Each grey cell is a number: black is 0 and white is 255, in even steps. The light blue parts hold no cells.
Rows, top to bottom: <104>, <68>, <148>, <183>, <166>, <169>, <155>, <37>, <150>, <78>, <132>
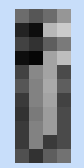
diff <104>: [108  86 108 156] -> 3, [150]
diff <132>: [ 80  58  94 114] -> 1, [50]
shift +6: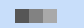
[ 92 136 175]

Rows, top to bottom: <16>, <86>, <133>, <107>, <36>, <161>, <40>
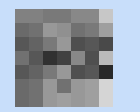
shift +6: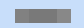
[135 127 127 142]
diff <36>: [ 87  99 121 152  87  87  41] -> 4, [79]

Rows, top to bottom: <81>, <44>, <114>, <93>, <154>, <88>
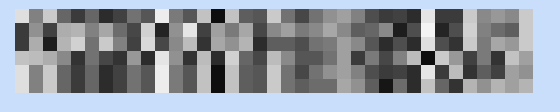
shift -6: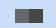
[96 65]
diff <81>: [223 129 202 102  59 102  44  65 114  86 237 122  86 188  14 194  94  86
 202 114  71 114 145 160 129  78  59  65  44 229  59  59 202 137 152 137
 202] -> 13, [194]
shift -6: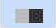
[182  45]
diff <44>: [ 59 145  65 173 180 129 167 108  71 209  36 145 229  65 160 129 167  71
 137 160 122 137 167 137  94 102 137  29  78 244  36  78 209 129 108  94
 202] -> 15, [122]
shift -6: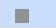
[139]
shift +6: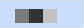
[128  57 200]

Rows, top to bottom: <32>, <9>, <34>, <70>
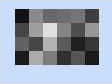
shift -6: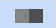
[126  72]
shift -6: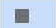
[104]
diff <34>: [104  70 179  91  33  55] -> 0, [97]
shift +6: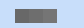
[110 116 123]

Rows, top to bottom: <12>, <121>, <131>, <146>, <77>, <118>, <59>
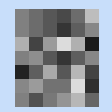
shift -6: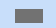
[108 108]
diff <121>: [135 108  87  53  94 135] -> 0, [128]
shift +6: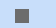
[114]

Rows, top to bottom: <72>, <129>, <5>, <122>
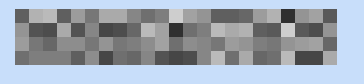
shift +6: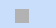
[184]
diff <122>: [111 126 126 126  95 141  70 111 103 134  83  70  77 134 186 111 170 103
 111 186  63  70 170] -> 20, [70]
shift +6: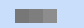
[125 132 147]
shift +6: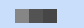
[140  89  76]
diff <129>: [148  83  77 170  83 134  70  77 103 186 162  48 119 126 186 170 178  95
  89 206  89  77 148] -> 12, [111]

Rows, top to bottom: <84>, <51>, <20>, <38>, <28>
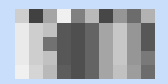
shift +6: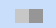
[205 156]
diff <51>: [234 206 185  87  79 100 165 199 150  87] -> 2, [193]
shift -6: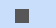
[81]
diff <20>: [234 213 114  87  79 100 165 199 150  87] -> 1, [206]
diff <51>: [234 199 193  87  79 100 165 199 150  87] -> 1, [206]
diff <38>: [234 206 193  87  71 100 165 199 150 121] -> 4, [79]

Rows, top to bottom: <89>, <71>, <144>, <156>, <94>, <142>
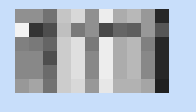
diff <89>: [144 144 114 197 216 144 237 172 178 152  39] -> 8, [184]
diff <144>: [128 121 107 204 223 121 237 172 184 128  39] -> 2, [101]
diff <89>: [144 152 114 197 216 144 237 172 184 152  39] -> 1, [144]

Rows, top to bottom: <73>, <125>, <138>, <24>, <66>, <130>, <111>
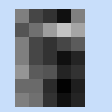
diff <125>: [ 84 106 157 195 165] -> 1, [112]
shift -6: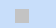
[189]
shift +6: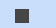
[76]
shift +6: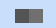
[ 90 118]
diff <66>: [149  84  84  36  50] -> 1, [91]
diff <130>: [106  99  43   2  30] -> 1, [106]
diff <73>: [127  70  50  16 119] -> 4, [127]

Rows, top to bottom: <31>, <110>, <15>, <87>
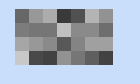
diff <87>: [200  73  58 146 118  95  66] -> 2, [66]
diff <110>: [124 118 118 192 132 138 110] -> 4, [138]
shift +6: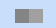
[138 166]
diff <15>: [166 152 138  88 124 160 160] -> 4, [132]
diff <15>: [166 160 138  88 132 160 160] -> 1, [152]
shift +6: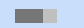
[124 124 198]
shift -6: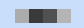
[166  52  75 174]

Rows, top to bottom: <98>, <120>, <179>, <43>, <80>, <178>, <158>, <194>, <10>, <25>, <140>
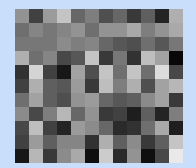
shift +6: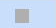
[181]
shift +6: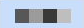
[ 93 161  63 196]
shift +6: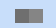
[117 139]
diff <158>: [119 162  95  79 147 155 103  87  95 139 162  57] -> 0, [111]

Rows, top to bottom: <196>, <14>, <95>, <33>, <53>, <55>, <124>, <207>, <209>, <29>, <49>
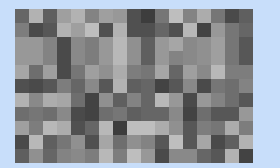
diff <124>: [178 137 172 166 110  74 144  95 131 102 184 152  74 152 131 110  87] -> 5, [67]
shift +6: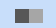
[ 93 172]
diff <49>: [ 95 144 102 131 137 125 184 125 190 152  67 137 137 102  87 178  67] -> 10, [74]
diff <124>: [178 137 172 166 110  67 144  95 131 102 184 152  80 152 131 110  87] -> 12, [74]
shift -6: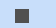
[74]
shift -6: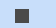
[68]

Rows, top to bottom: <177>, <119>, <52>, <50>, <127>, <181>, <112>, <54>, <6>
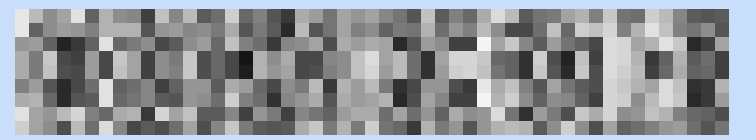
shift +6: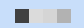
[ 70 225 219 184]
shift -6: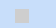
[200]

